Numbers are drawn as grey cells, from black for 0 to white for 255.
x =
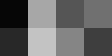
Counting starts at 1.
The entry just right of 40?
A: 195
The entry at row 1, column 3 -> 85
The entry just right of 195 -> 133
